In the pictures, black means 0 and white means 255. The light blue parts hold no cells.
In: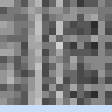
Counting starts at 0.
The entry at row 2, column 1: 120
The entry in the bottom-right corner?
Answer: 88
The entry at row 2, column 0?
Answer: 120
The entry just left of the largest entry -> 120
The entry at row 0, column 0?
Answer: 165
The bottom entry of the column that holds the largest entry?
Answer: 165
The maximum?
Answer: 209
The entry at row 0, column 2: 120
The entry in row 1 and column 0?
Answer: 88
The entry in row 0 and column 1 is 165
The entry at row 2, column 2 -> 104
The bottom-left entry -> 149
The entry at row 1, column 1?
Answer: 120
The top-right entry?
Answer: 104

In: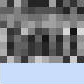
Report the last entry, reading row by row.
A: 52
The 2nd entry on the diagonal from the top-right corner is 112
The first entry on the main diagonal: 144
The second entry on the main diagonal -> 97
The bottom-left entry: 83
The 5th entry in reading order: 37
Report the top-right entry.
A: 112
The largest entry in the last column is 216
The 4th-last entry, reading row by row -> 144
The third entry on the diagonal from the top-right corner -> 112
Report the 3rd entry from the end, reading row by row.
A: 52
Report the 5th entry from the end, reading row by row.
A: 144
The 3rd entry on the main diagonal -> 128

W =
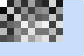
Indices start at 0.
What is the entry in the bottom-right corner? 215
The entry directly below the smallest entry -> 175
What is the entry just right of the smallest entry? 202
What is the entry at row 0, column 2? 146
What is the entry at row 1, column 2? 48
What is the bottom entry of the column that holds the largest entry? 75
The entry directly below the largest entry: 11
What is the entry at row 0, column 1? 36
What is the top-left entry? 253
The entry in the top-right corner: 24

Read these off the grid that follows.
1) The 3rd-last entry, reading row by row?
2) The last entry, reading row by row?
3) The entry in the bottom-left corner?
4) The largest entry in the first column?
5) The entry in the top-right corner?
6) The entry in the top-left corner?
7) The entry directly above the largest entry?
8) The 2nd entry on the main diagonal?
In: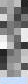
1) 137
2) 218
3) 203
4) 248
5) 36
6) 177
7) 234
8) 165

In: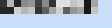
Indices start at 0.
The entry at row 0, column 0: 52
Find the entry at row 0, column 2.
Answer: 38
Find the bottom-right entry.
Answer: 196
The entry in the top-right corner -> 165
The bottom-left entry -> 38

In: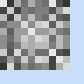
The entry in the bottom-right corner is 216
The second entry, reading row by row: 52
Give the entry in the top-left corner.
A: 231
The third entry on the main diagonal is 202
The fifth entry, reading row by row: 172
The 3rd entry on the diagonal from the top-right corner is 202
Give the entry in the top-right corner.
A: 52
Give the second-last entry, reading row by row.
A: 172
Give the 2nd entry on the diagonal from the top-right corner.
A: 156
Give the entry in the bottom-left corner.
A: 52
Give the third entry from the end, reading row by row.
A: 68
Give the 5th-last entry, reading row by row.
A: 126
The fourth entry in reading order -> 111

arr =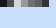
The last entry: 52
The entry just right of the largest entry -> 153
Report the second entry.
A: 80

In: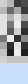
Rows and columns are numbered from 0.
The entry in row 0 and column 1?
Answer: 182
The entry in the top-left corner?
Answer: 209
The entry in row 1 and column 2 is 166
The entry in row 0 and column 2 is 58
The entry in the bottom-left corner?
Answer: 209
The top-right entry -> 74

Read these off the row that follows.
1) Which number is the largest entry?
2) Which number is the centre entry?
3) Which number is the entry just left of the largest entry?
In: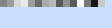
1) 247
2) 184
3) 90

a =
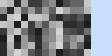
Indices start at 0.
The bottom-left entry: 43
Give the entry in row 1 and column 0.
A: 141
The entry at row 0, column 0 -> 199
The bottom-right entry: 199
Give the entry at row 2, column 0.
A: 43
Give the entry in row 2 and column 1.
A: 199
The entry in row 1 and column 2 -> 183
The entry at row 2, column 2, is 211
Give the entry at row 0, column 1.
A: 183
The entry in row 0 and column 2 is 43
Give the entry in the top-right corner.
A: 199

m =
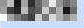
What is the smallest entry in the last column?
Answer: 106
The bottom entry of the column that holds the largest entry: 248
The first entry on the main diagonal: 149
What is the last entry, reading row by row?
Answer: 173
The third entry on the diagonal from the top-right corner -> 173
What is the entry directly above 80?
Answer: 49
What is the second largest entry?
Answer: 232
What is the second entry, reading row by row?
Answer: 188
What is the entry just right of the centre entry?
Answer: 203
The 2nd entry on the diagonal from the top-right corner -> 25

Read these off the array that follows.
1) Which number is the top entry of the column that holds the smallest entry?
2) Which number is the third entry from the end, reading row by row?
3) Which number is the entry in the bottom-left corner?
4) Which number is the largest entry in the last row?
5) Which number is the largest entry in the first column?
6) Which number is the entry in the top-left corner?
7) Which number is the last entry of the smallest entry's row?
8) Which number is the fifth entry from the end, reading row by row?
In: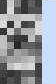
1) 124
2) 136
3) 53
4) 163
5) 216
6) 65
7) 80
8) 80
